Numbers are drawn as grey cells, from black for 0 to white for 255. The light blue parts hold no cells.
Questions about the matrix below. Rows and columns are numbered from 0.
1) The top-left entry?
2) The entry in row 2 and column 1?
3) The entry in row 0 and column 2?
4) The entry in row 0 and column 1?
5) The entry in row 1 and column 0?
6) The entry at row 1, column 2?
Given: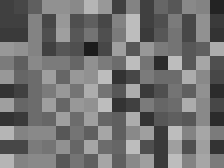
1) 64
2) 58
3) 95
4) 71
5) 64
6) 131

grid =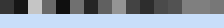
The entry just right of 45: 74
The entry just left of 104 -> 197
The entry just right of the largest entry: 104

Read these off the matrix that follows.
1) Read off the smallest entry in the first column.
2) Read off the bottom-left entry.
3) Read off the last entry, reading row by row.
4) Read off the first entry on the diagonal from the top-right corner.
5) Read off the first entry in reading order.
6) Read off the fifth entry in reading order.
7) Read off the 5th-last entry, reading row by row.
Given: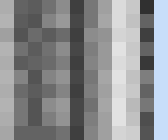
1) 160
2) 166
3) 84
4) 48
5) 173
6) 140
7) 132

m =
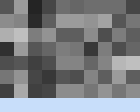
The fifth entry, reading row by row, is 110
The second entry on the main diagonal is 132
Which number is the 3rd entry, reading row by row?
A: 36
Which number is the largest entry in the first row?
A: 155
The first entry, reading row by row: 86
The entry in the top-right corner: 70
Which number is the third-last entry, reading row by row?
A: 147
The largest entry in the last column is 191
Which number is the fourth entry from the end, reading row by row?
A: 118
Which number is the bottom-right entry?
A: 140
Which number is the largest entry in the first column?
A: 175
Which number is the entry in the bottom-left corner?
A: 64
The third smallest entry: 48
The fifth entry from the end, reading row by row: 140
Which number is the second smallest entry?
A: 42
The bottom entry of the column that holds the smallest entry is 64
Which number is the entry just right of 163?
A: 86

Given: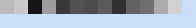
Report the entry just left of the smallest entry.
201
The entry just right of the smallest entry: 156

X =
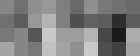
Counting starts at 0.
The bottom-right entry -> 164
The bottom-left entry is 164
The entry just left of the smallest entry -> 71
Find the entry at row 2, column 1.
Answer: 135
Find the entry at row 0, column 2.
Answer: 143
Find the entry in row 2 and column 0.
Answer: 119
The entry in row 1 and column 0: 113
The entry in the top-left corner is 135
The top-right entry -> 106
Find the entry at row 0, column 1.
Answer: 113
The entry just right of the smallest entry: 172
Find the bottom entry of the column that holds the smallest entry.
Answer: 65
